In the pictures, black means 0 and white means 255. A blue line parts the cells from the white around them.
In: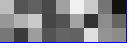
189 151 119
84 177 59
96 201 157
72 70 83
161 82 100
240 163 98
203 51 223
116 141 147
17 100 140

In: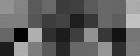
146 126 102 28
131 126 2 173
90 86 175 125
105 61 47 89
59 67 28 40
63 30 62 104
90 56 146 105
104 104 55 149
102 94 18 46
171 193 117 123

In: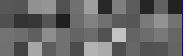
87 80 114 113
85 51 109 66
145 55 95 166
149 85 141 93
81 31 113 113
112 108 100 75
158 129 108 179
39 113 81 170
127 90 195 78
92 86 100 102
37 122 109 81
96 146 120 83
34 115 102 100

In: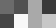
107 69
81 248
169 169
57 199

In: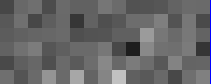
71 88 92 98 73 111
104 112 97 113 95 84
111 71 101 124 103 106
76 94 103 86 79 148
106 105 106 95 106 106
97 54 79 106 90 167
97 98 83 106 109 100
118 79 84 119 136 133
107 87 96 72 104 193
82 109 96 29 123 96
83 109 155 137 109 89
86 127 119 113 88 105
99 83 106 111 131 72
107 119 120 123 100 111
106 74 99 53 101 128

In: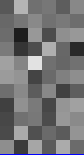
88 104 108 122 161 155 110 64 71 74 142
180 118 29 53 133 148 137 145 113 170 59
112 137 152 77 226 68 92 122 120 80 166
119 113 76 175 112 106 136 71 76 106 91
93 121 143 103 102 128 65 149 152 91 171
136 109 152 41 113 142 94 161 138 148 107
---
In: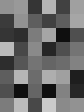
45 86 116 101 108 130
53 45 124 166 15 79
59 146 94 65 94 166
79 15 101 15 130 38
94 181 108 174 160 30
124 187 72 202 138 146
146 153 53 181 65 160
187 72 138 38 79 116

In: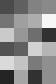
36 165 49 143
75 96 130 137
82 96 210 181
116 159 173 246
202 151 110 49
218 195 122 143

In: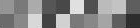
107 136 216 66 209 121 136 165 94 45
149 121 171 86 72 224 79 187 195 94

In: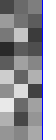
41 92 78
71 106 126
92 161 134
120 197 59
142 220 65
149 134 169
155 114 92
177 71 149
205 100 177
233 106 161

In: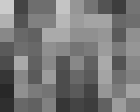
40 144 123 116 76 90 68 150 123 164
47 104 97 129 54 68 61 97 156 123
54 136 90 156 76 104 90 164 110 129
76 170 97 136 83 136 97 170 83 136
90 110 104 144 136 116 123 156 123 150
136 104 97 170 170 144 144 150 90 144
177 83 129 129 183 156 164 164 104 110
204 68 110 110 196 150 116 83 61 116

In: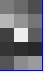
52 45 39
64 238 92
84 140 155
124 105 77
182 147 117
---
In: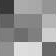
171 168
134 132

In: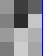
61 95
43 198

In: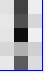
66 238
80 214

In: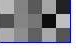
131 89
133 118

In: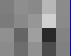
142 137
137 150

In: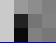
153 141
34 117

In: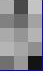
73 196
107 163
